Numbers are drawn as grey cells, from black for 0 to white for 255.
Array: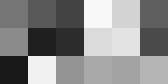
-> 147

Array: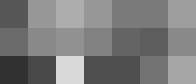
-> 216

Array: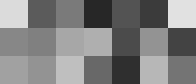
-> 191

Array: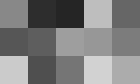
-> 117

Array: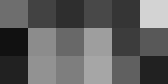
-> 126

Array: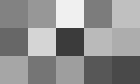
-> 158
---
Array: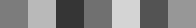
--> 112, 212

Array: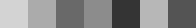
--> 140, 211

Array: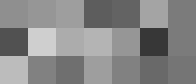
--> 180, 207

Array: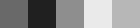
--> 142, 234

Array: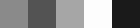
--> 166, 253

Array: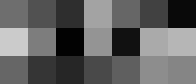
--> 148, 203

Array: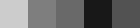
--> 105, 204

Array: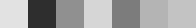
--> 214, 226

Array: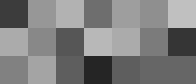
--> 184, 192
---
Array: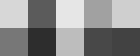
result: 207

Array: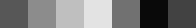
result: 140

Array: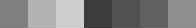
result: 142

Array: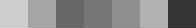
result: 165

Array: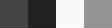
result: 68

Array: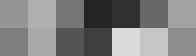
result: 176

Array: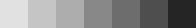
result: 173
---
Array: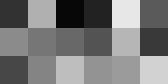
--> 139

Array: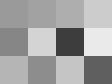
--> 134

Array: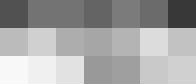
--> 187

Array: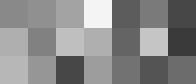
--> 175

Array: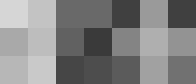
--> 169

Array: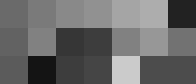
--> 98

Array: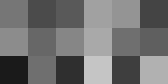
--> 140

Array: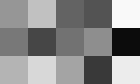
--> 120

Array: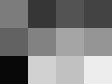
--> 98
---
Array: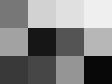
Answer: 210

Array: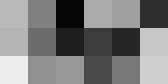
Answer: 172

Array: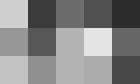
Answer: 108

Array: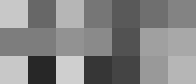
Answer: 89

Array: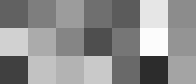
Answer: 91

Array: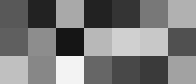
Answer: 52

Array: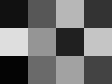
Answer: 87

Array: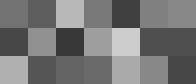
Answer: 64

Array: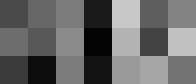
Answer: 200
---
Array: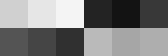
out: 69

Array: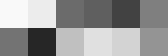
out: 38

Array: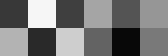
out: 41

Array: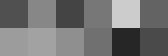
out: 162

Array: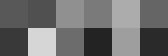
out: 214

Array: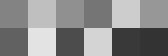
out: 227
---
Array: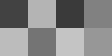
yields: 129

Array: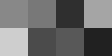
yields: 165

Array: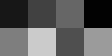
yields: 2

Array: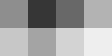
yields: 179

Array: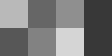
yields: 56

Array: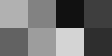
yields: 62
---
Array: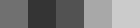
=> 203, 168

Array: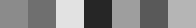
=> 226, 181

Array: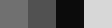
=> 215, 112

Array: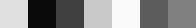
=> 250, 223

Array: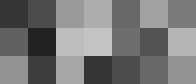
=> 195, 189

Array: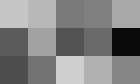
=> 206, 198

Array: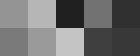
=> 196, 182

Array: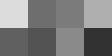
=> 220, 175

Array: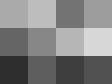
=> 215, 189
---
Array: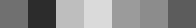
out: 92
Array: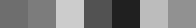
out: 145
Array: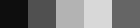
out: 101
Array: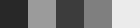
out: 235
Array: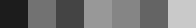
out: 201
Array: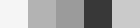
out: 202
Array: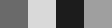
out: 159
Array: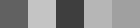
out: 160
